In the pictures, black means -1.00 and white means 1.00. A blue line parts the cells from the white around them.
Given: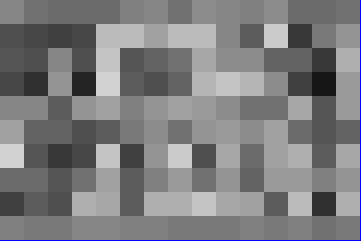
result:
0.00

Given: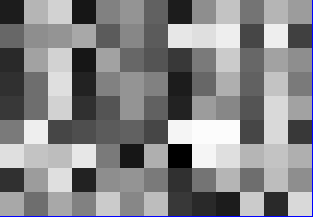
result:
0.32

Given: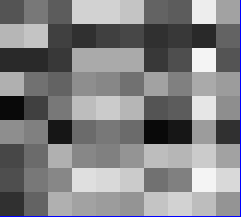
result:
-0.62

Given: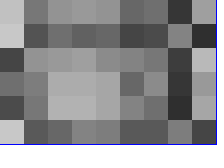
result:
0.57

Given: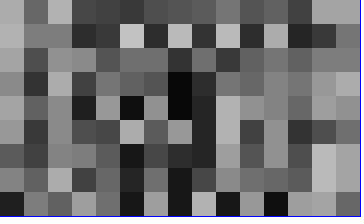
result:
-0.76
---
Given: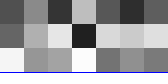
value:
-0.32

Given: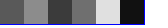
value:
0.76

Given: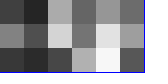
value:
0.18

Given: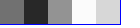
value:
0.69

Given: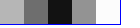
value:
0.98

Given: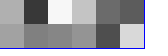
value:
-0.16

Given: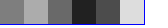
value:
-0.40
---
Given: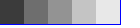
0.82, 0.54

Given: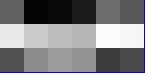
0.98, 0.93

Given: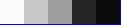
0.96, 0.57

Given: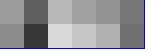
0.70, 0.55

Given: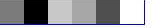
1.00, 0.57

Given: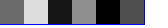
0.73, 0.12

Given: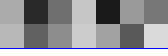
0.71, 0.60
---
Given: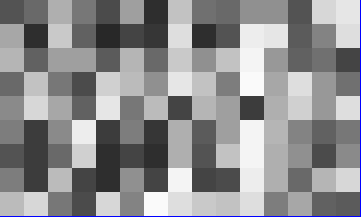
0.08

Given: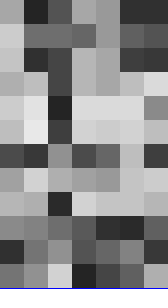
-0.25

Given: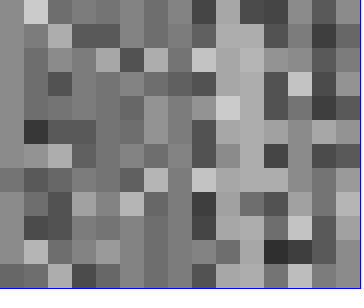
0.26

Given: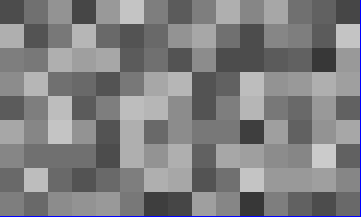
-0.24

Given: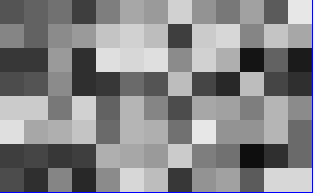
-0.17

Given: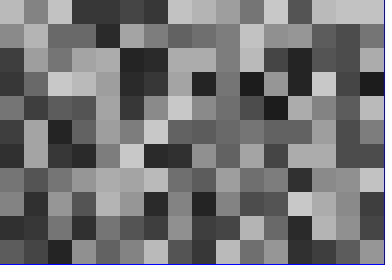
-0.51

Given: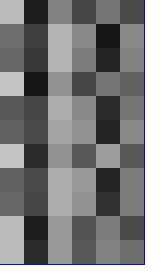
-0.03

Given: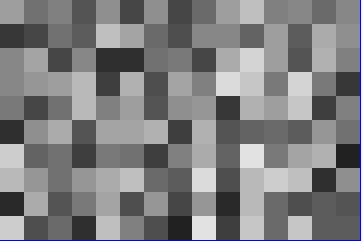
0.12
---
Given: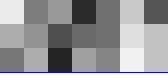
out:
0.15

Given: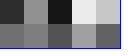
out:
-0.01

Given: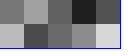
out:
-0.41

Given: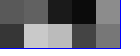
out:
0.58

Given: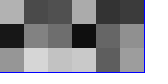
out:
0.02

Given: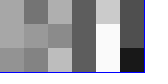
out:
0.20

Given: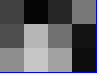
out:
0.43

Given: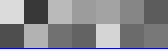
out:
0.40

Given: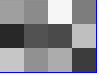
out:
-0.36

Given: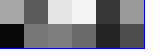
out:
-0.07
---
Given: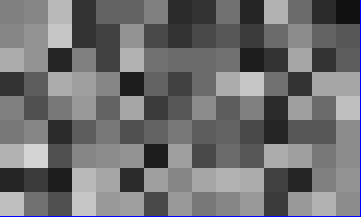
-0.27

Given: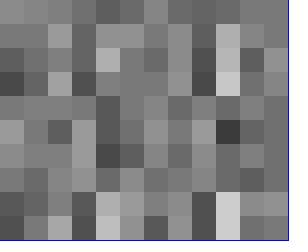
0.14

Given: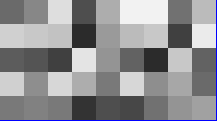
-0.23

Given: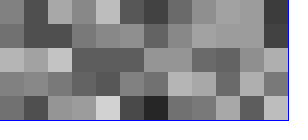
0.37

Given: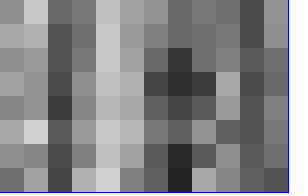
-0.12
